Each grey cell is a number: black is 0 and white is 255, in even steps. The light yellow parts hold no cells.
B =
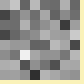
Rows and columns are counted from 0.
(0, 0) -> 170
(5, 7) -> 183
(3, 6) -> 155
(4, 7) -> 72
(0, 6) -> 176
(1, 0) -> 68
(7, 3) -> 47
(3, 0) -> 70
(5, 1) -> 118
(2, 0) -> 111
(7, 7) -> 146
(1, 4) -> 167
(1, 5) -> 99
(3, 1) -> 103
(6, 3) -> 144
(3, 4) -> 179
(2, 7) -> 158
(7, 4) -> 180
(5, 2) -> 240
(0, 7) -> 103

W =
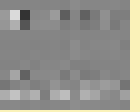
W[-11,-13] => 133
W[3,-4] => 133
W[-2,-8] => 173
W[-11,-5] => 134
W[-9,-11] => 85
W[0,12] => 132
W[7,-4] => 126
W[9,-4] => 165
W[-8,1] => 133
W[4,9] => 135
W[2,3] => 140
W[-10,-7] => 94
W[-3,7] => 133
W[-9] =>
[150, 175, 85, 140, 141, 140, 126, 131, 120, 126, 142, 122, 133]
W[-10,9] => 122
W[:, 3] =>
[133, 136, 140, 133, 131, 134, 130, 137, 127, 176, 136]
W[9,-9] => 126
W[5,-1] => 132
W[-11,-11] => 132
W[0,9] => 134
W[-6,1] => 133
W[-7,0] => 132
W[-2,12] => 160
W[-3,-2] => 150
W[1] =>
[154, 218, 51, 136, 138, 155, 94, 133, 97, 122, 144, 126, 126]
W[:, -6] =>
[139, 133, 131, 134, 140, 139, 129, 139, 133, 139, 141]
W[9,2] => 159
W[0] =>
[133, 133, 132, 133, 132, 133, 131, 139, 134, 134, 134, 135, 132]
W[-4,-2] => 131
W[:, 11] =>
[135, 126, 122, 134, 136, 135, 132, 131, 150, 137, 136]
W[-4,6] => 122
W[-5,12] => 133
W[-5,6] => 137
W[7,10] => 136

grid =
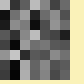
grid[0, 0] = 190
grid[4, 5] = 88
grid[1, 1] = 113
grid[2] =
[27, 140, 124, 13, 77, 147, 108]
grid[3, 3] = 188
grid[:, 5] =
[66, 141, 147, 68, 88, 138, 82, 73]
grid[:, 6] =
[106, 80, 108, 30, 83, 113, 91, 98]
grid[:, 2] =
[94, 158, 124, 136, 155, 43, 168, 174]
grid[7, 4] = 132
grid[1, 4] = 108
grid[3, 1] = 49
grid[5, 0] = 147
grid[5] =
[147, 197, 43, 89, 81, 138, 113]

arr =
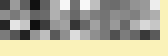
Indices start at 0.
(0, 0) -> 57
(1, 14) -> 157
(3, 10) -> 121
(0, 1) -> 155
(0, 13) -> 147
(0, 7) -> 112
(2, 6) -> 162
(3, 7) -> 220
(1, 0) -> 142
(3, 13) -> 102
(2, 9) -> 161
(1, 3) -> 100
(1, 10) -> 116
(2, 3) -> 15
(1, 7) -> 105
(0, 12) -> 122
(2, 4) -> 60
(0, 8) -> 248
